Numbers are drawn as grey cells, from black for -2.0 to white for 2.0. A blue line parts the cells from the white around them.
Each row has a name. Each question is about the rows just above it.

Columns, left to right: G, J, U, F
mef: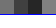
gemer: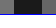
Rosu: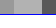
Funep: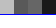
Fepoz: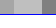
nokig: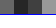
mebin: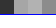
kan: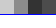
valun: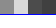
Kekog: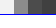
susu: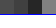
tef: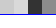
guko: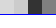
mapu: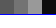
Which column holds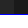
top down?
U
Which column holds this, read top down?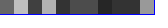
U
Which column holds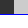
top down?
G

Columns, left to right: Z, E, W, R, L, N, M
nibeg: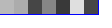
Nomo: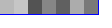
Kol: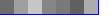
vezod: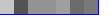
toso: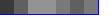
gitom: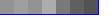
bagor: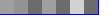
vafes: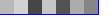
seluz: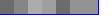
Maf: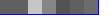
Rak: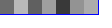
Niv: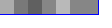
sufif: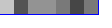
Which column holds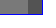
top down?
M
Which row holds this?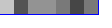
sufif
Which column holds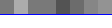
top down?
M
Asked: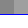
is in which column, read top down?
R

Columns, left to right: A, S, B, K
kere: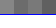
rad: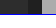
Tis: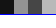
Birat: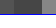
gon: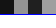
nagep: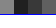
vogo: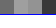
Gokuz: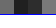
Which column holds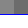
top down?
A
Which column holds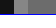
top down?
A
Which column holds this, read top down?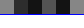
A
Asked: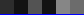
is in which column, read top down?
A
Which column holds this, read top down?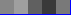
K
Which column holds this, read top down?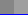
K

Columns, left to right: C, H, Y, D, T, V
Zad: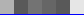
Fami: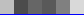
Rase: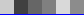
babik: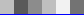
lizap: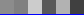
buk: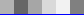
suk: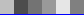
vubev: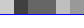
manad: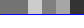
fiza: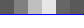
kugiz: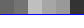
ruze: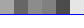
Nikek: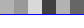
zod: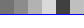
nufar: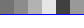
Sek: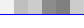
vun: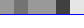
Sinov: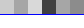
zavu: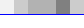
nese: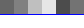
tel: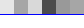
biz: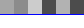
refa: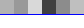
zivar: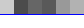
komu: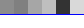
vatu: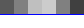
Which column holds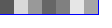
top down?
D
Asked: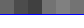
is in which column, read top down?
H
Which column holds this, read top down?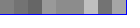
H
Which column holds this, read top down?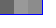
H
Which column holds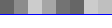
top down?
Y

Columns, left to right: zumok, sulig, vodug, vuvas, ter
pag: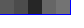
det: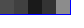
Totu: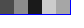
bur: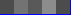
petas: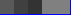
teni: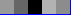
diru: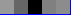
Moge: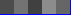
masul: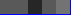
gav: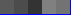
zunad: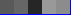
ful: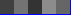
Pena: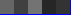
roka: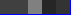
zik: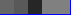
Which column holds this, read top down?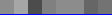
ter
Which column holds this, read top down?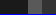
vodug
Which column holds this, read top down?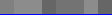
ter
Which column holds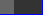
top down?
ter
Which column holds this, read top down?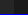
vodug
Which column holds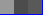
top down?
zumok
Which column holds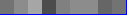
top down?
ter

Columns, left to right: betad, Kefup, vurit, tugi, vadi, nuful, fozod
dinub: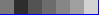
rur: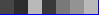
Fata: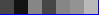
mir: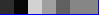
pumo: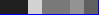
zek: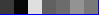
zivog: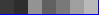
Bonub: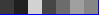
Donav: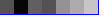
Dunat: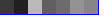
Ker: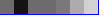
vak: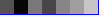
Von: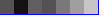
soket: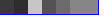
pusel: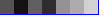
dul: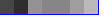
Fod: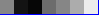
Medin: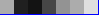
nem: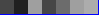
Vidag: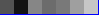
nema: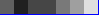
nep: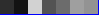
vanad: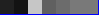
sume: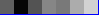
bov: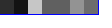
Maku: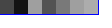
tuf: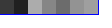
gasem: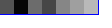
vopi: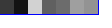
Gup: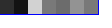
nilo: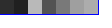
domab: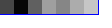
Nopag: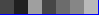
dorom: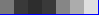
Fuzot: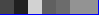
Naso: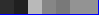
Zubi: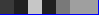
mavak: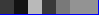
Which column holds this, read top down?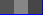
tugi
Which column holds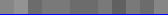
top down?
vadi
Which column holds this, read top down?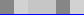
fozod
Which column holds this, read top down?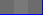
vadi
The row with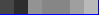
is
dul

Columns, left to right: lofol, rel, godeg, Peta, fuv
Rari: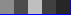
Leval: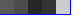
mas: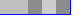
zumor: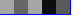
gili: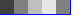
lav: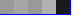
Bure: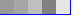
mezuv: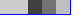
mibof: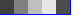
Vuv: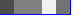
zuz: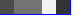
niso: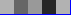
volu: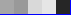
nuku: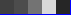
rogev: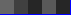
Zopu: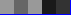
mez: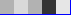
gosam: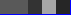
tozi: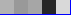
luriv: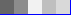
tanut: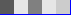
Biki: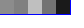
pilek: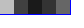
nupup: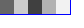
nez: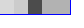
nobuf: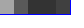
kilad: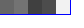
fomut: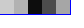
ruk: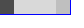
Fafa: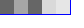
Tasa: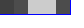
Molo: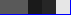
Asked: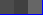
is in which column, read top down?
rel
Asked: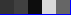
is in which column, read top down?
godeg
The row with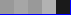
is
lav
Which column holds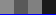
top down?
fuv
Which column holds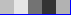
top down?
Peta
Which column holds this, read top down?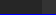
fuv

